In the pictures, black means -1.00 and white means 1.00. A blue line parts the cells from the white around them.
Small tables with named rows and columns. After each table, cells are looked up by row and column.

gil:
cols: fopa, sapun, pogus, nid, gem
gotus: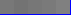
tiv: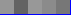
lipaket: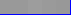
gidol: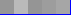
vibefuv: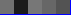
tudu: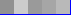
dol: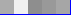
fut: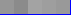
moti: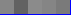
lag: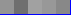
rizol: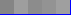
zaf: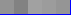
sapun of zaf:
0.02
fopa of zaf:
0.15
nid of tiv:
0.09
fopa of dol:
0.35
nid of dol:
0.20
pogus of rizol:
0.10
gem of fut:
0.20
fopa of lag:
0.16
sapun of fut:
0.09
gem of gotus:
0.00
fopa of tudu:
0.14
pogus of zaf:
0.26

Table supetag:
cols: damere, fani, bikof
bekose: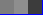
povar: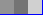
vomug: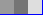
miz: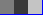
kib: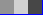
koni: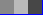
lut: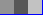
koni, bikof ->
-0.44
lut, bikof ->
0.52
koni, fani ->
0.46
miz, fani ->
-0.55
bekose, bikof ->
-0.53
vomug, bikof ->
0.74
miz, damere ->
-0.02
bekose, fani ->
0.11
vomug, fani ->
-0.08
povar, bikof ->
0.63
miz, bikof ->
0.54
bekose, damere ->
-0.02
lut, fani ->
-0.32

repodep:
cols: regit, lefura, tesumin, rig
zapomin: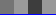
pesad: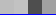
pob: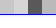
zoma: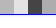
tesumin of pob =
-0.30
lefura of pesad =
0.52
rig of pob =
0.46
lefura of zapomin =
0.21
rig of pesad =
0.26
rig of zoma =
0.36
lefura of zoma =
0.78
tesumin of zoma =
-0.46

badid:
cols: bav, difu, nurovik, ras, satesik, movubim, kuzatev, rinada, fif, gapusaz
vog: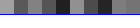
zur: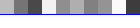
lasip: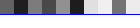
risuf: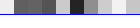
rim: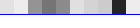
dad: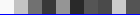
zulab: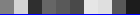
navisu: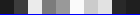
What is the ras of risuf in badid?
-0.34
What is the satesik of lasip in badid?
0.14
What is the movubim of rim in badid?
0.76
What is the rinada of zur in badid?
0.16
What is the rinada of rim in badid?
0.60
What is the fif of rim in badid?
-0.72
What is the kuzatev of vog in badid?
-0.40
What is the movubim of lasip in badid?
-0.77

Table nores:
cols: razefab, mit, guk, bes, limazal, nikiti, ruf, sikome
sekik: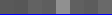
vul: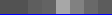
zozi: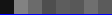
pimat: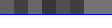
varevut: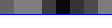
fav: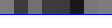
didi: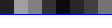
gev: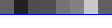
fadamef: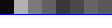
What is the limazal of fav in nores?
-0.54
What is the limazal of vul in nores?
0.31
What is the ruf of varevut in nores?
-0.41
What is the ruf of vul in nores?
-0.18
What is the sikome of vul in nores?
-0.28
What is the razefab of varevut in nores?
-0.22
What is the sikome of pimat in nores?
-0.10

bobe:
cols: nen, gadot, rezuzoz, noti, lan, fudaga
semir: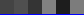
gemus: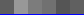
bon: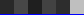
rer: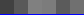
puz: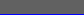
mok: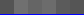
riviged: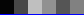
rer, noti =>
-0.03
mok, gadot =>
-0.12
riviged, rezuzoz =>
0.50
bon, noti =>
-0.48
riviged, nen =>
-0.97
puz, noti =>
-0.24
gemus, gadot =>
0.19
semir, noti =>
0.01
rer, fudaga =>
-0.12
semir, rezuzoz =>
-0.59
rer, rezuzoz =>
0.00

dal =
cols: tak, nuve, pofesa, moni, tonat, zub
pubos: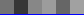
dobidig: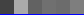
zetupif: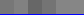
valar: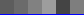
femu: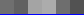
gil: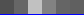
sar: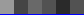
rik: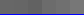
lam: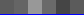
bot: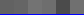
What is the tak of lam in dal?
-0.28
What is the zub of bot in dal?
-0.12
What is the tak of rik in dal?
-0.19
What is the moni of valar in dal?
0.23
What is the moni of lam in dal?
-0.17
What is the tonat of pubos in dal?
-0.20
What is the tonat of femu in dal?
-0.14
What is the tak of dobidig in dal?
-0.48
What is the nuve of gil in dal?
-0.20
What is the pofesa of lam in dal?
0.19
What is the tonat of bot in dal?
-0.41
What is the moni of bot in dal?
-0.14
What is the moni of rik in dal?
-0.15
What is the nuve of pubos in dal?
-0.58
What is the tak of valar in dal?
-0.27
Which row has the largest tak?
sar

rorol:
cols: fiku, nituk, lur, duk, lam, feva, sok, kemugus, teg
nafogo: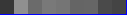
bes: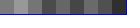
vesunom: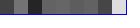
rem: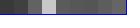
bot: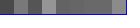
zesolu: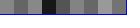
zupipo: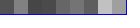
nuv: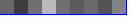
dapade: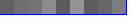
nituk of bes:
0.19
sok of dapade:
-0.28
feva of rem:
-0.32
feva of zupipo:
-0.09
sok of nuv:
-0.17
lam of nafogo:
-0.08
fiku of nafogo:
-0.57
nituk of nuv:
-0.52
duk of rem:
0.57
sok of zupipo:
-0.26

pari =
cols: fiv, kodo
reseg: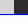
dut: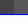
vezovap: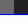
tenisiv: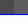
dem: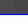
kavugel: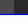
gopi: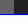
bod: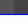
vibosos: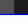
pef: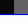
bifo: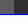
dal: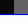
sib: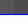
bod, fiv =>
-0.34
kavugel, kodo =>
-0.67
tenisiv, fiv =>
-0.41
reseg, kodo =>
-0.65
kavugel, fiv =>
-0.42
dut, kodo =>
-0.32
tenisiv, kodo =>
-0.26
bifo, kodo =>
-0.63
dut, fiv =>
-0.47

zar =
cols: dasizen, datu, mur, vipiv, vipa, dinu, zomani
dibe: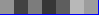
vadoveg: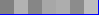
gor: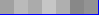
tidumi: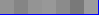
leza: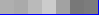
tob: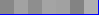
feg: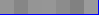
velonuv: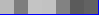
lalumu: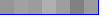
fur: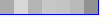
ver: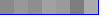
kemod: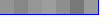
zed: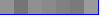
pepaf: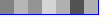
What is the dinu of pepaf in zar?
-0.36
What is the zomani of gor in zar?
0.15
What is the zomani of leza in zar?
-0.03
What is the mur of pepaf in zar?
0.16
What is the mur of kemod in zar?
0.18
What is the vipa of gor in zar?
0.37
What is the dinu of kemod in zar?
-0.06
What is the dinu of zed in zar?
-0.04
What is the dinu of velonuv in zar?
-0.29
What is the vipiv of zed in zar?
0.08
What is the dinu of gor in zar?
0.07
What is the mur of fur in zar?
0.41
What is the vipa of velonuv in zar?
0.02
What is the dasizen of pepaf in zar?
0.02

